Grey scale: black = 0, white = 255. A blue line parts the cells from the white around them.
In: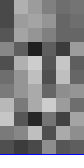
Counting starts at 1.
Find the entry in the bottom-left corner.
79
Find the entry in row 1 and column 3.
156
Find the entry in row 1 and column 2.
176
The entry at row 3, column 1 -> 86
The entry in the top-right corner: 116
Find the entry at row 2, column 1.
73
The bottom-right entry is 94
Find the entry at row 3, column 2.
164
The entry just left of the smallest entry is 94
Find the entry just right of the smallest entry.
94
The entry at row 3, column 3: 149
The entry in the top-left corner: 73

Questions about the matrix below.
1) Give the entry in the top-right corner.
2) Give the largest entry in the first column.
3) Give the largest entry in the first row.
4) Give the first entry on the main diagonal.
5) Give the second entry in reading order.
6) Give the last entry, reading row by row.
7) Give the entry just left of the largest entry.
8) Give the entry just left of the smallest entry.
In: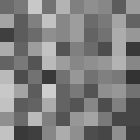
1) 157
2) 200
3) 200
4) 107
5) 121
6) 63
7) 92
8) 121

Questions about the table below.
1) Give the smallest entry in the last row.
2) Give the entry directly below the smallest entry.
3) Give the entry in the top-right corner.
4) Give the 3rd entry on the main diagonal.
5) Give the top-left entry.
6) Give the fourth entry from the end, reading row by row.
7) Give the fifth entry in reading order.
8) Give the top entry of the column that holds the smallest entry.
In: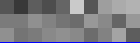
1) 93
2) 123
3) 178
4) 123
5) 85
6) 108
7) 101
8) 56

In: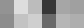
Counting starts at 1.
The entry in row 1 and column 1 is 147
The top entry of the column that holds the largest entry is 221
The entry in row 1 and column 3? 188
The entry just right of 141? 195

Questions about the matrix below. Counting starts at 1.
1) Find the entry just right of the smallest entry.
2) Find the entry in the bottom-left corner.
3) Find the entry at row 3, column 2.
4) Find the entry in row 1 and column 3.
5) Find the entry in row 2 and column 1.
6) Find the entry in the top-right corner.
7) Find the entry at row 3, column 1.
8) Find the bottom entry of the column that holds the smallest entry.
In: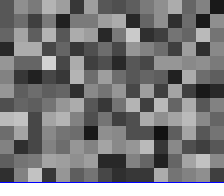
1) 94
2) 47
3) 164
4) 122
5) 87
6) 25
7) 101
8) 172

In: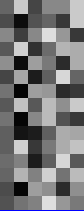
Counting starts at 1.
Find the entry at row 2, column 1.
76
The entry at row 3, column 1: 136
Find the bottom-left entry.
82
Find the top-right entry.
202
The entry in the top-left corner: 101
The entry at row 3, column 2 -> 62
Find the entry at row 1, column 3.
69
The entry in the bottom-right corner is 121
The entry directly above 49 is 136
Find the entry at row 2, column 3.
82
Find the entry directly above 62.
12

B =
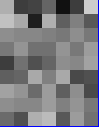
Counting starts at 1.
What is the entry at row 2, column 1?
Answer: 193
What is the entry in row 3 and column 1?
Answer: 142
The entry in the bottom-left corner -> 107
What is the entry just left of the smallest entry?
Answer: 101
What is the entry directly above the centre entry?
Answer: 113
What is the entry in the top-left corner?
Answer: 175
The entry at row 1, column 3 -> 67
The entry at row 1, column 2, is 61
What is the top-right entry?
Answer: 205
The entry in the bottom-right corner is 113
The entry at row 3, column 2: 135
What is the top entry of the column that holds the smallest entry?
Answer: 17
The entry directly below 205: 88
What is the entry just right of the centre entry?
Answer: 142
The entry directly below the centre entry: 128

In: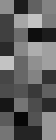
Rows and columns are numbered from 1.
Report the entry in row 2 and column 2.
166
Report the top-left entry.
144
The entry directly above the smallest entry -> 117
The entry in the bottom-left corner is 117
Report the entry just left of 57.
83
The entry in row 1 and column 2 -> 28
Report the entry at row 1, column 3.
97
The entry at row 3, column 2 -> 109
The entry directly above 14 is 195
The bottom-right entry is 152
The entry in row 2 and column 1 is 64
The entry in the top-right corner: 131

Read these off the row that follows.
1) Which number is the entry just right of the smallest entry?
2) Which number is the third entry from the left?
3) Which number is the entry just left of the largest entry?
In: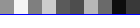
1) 57
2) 127
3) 147
